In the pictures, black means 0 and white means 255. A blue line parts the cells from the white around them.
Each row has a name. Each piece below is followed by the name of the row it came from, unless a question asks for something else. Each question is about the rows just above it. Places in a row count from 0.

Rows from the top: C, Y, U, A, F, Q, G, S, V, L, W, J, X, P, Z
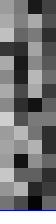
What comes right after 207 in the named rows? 81
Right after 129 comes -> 170
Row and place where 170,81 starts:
Y, 2
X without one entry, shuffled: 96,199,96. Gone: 46
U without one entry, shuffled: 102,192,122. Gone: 46

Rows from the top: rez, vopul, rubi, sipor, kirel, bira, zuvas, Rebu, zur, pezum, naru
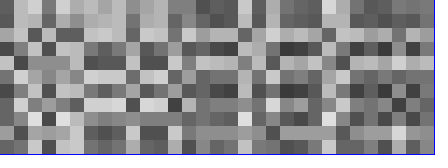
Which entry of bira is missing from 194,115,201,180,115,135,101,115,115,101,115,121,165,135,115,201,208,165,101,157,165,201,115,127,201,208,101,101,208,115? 109
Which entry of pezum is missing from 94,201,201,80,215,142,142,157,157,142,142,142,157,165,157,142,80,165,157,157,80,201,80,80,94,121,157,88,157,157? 150

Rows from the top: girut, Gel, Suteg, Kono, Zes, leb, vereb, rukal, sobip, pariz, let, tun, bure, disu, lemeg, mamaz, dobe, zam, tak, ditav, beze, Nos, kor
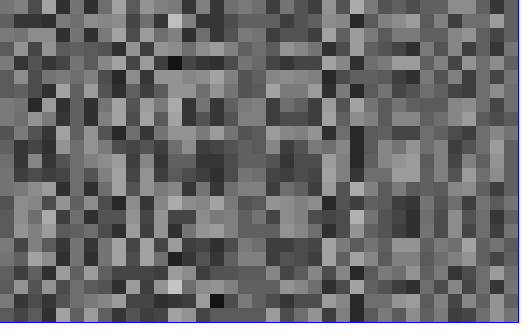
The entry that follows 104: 69
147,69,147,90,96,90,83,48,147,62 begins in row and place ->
Kono, 1
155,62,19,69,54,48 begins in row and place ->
Zes, 10
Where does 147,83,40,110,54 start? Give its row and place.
pariz, 6
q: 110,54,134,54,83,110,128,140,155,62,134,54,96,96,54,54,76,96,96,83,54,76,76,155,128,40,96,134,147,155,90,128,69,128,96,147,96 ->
tun

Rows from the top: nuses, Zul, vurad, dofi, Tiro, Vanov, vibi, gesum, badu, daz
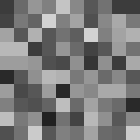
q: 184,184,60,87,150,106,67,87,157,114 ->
dofi
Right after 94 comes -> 210

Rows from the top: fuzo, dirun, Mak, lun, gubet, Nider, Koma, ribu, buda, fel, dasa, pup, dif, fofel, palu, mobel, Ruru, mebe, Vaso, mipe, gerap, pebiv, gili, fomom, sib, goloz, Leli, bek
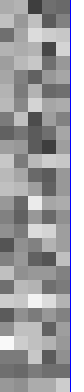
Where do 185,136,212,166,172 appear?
ribu
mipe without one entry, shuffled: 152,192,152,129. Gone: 144
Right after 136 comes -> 212
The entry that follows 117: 91
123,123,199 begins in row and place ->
goloz, 0

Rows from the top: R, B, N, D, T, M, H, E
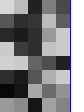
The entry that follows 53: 187
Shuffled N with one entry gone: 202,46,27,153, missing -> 40
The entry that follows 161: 132
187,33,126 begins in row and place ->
R, 1
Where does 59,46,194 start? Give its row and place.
D, 1
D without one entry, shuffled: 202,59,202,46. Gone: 194

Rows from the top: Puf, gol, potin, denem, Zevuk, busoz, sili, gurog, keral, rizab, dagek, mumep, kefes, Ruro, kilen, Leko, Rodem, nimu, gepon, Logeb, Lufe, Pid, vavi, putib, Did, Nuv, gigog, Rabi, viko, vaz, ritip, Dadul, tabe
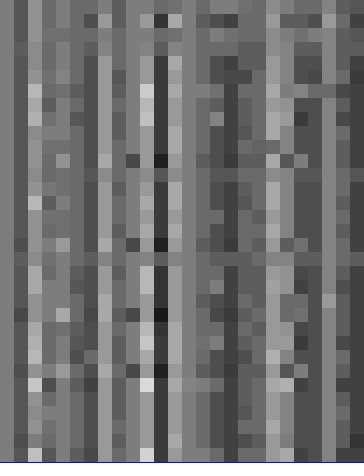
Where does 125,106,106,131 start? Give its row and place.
Puf, 20
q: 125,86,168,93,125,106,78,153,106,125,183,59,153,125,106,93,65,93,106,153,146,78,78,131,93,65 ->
gurog
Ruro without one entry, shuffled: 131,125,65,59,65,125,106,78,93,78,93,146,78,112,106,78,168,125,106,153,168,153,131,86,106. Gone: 118
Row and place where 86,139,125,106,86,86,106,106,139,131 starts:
kefes, 11
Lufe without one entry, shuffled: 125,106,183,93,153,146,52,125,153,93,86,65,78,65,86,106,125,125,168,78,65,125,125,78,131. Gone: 160
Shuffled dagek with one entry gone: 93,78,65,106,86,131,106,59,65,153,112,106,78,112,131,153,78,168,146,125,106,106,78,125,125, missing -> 100
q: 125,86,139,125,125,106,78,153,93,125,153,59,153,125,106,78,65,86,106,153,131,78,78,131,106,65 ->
vaz

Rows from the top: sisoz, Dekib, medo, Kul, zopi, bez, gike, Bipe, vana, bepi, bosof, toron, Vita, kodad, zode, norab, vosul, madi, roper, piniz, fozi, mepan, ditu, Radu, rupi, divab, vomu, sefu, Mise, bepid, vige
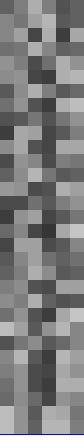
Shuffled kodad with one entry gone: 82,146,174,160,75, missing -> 152
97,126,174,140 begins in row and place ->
piniz, 0
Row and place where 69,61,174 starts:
bez, 2

